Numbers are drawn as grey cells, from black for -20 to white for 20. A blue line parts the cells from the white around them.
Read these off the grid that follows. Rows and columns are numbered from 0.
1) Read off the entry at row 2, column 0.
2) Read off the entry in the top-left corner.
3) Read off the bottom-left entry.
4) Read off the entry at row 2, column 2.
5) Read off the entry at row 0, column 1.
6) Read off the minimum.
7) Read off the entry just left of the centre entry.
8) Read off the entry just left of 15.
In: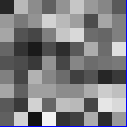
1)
6
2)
-14
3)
-5
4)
-9
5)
9
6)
-17
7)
3
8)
-3

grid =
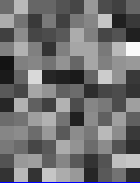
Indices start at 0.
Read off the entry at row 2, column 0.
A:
-10
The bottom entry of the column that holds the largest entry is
-13
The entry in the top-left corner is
-3
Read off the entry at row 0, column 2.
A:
-4
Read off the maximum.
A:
19
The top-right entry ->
-4
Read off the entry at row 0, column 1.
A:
9
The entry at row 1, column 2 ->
-11
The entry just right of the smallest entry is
0
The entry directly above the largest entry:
-15
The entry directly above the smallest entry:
0
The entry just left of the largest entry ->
9
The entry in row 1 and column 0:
7
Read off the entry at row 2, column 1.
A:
2
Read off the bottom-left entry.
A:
-12
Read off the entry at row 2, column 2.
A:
-9
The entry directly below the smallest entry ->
-16
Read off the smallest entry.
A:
-17

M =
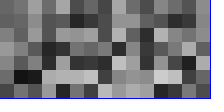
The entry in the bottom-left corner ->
-9
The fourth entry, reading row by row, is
-3
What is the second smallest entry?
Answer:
-16
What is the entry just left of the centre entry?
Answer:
-4
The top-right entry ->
2
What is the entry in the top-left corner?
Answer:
-4
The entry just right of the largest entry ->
10
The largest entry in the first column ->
4
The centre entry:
-1
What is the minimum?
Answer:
-17
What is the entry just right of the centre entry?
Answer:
-13
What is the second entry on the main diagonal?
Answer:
-4
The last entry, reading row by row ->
-8
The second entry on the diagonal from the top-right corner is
-11
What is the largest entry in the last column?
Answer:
7
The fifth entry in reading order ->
6
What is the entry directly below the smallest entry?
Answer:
-2
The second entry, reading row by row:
-2
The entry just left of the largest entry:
2
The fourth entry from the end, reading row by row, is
-14
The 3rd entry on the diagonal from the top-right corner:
1
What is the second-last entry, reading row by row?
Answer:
-1
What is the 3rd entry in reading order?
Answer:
5
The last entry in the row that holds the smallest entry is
-4
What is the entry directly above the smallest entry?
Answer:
-6

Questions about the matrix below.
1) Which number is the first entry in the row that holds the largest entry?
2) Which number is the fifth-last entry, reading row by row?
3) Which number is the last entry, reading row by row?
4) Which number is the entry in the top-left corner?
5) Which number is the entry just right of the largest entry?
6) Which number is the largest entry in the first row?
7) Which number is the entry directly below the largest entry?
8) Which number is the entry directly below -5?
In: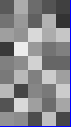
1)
-11
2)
3
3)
-9
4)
-6
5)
4
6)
7
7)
2
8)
14

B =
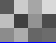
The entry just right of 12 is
6
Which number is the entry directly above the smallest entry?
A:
12
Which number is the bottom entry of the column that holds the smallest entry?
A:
7
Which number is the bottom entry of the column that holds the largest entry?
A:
-3

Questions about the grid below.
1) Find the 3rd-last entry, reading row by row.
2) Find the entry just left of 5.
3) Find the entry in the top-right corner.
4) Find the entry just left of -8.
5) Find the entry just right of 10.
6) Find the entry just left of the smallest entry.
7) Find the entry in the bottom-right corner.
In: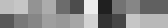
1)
11
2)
1
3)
-5
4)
-3
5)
11
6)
17
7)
9
